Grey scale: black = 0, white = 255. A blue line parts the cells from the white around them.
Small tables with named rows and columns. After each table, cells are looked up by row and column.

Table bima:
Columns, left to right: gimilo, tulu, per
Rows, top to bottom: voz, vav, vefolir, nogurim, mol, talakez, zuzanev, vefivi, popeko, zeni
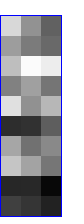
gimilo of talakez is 45
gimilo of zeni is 64
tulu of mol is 145
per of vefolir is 237
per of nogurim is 117
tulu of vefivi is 163
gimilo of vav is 157
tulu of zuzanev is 113
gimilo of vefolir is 190
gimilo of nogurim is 129
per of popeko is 8
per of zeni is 34
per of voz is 97
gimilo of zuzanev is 166
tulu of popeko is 40
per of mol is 183
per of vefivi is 118
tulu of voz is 146
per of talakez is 94

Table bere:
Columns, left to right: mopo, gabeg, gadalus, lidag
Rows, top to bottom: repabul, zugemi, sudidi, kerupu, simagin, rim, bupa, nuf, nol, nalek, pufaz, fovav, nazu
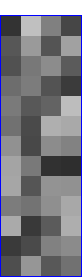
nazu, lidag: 113
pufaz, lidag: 174
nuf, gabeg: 121
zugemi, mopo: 87
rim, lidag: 169
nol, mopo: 166
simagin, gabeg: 88
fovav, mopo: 58
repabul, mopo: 51
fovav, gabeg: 74
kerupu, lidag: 59
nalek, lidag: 168
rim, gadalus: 175
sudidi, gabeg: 120
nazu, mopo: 78

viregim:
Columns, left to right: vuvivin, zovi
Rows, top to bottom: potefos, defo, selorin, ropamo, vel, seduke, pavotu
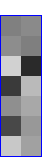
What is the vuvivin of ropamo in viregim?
58
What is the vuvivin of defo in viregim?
141
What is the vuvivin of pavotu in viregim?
200
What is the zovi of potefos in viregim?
138
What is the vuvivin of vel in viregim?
143
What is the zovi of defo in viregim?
127
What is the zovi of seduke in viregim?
152
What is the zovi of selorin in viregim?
42
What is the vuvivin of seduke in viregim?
72
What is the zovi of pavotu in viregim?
161
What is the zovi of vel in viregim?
168
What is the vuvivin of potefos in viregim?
128
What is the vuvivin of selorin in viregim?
209
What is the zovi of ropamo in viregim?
186
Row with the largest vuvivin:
selorin

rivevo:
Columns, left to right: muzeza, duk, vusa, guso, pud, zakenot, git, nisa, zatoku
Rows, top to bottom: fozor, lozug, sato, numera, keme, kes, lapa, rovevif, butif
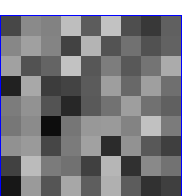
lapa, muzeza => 145
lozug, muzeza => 135
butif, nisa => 49
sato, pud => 87
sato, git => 88
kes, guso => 118
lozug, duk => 160
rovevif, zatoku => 114
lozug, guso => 66
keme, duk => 146
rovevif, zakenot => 182
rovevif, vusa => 123
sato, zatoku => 171
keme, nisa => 113
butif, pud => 94
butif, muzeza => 23
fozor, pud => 92
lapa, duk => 154
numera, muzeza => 33
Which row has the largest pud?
lozug

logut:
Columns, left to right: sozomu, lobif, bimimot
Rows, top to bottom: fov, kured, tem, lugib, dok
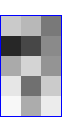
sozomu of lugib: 230
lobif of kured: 71
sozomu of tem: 170
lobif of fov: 184
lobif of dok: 172
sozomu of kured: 39
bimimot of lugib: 203

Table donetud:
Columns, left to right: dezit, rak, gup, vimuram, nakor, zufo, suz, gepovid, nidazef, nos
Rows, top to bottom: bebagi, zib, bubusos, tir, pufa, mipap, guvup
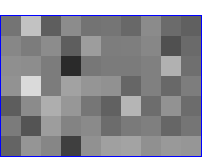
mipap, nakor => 138
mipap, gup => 157
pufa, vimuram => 151
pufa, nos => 108
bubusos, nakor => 119
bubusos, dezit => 143
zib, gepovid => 135
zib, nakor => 157
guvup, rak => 149
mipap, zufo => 108
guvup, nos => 150
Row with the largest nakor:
zib

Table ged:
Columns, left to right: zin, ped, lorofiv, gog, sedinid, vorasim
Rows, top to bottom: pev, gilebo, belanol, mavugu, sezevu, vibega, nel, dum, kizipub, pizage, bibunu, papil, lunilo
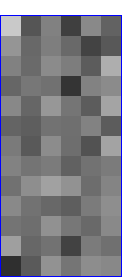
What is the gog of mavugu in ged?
52
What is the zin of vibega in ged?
100
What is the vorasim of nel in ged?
163
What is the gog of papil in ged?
66
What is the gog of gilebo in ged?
105
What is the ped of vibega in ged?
94
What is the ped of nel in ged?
89
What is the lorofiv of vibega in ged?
114
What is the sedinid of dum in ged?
114
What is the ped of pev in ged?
85
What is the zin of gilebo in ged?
149
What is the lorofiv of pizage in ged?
104
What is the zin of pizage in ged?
137
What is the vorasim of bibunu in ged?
137
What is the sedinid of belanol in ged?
92
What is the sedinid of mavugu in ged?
130
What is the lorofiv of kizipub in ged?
161
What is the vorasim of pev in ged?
98
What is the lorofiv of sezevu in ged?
151

